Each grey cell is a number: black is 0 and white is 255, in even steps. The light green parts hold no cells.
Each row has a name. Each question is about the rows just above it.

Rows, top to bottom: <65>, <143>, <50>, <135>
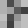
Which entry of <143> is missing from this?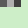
[161]
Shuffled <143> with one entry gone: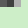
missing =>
[161]

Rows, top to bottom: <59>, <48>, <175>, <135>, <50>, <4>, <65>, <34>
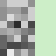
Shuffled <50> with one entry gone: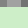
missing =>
[176]
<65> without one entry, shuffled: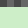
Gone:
[86]
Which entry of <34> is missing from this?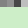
[234]
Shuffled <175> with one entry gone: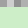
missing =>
[218]
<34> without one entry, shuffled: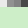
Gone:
[190]

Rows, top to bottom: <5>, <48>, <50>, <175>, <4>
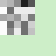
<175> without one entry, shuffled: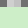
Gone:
[252]
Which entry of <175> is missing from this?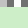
[207]
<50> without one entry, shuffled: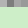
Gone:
[223]

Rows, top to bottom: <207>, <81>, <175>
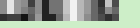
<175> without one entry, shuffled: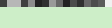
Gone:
[20]
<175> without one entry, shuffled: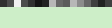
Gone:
[153]
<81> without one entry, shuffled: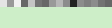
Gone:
[63]
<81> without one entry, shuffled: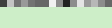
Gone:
[127]
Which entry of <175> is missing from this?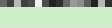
[20]
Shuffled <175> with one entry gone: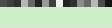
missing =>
[91]

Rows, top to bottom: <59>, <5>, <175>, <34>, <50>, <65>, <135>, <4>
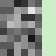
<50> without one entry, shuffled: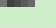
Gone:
[144]
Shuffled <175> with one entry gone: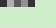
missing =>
[129]
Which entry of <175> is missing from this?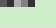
[144]
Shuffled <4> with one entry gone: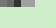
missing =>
[75]
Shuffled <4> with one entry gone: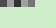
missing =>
[104]
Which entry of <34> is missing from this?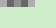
[187]
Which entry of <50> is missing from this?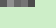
[63]

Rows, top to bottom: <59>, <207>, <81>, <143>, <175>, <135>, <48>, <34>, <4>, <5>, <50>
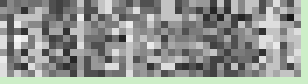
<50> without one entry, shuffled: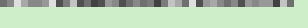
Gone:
[207]
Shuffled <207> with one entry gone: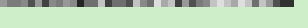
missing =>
[96]
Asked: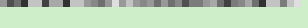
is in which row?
<175>
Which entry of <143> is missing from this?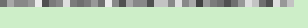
[183]

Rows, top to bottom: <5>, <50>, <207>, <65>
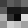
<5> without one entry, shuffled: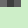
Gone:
[78]
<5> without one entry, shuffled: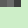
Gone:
[78]
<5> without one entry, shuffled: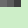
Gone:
[78]
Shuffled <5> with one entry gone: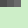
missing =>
[62]
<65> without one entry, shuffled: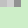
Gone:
[161]
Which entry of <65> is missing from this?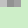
[208]

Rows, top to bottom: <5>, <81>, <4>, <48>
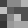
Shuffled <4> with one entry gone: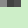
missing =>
[192]
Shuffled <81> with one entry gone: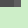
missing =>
[192]
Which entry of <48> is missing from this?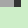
[152]
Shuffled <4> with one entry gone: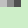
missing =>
[66]
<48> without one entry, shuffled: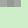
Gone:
[52]

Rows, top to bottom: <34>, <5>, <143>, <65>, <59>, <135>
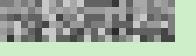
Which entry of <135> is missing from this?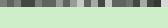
[184]
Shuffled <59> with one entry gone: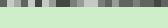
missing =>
[42]
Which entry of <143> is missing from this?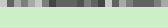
[138]
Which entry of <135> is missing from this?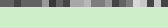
[112]
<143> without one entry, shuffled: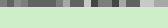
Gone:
[82]

